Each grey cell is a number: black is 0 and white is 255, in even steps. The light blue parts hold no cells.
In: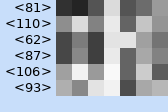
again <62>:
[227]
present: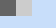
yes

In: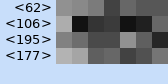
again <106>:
[18]
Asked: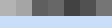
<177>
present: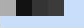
yes
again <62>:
[87]
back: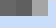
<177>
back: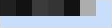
<106>
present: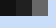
yes

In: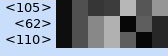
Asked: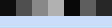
<62>
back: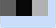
<62>
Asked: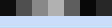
<110>
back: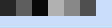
<62>
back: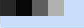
<110>
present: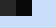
no

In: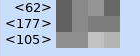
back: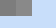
<177>
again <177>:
[125]
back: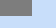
<177>
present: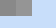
yes

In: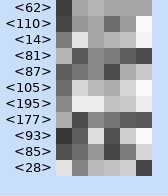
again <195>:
[236]
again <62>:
[165]
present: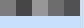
no
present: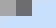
yes
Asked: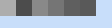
<177>
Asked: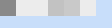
<195>

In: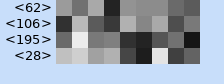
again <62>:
[140]
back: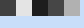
<28>
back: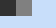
<195>

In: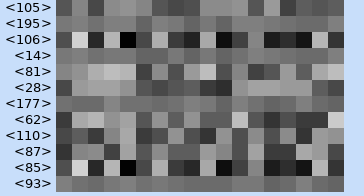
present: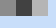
no
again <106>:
[181]
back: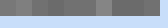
<177>
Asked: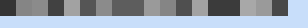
<87>
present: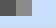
yes
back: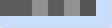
<62>

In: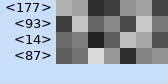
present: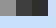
no
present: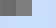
yes
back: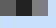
<14>

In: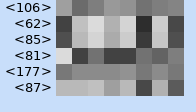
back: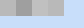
<87>
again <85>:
[79]
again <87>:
[185]
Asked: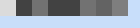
<81>

